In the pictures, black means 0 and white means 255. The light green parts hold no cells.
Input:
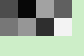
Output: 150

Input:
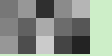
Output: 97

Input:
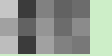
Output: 98

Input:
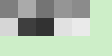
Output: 62

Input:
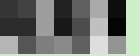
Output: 44

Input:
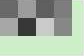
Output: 55

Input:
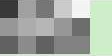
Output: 172
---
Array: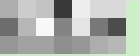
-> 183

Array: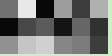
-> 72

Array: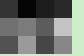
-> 123

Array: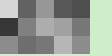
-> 128

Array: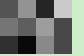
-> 94

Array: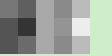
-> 52

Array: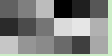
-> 75
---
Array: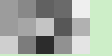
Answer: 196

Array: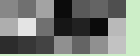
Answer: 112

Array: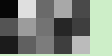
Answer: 115

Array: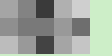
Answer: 121

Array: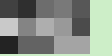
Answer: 174

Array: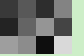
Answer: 149

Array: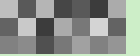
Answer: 60

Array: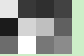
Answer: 191
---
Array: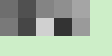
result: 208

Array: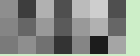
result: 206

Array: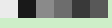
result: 235

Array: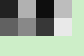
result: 233

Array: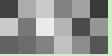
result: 234

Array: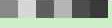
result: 214
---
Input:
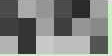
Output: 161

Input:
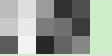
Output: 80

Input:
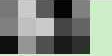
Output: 129

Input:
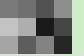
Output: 142

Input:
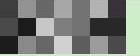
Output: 52

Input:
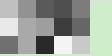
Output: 124
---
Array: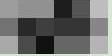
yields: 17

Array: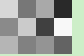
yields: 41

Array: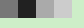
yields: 33

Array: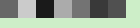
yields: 26

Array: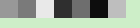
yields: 13

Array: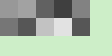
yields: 63
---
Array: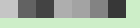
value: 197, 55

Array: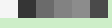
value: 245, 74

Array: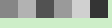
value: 134, 52

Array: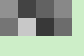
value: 145, 108

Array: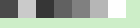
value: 74, 254

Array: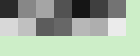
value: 42, 235

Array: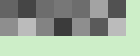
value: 100, 187

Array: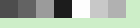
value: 77, 177
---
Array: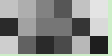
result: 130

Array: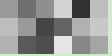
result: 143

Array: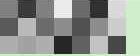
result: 128

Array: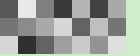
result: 127

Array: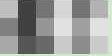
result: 116

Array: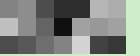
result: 77

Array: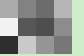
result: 108

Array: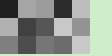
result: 156

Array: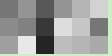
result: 88
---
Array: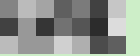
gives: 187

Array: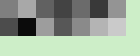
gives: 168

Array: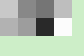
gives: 136

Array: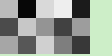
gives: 7

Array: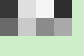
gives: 223

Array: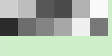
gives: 189

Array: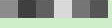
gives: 63

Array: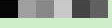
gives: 159

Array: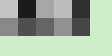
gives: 27
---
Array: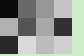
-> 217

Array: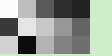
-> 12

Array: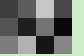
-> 177

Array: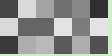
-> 173

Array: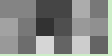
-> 109

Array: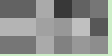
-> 118

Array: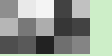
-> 89
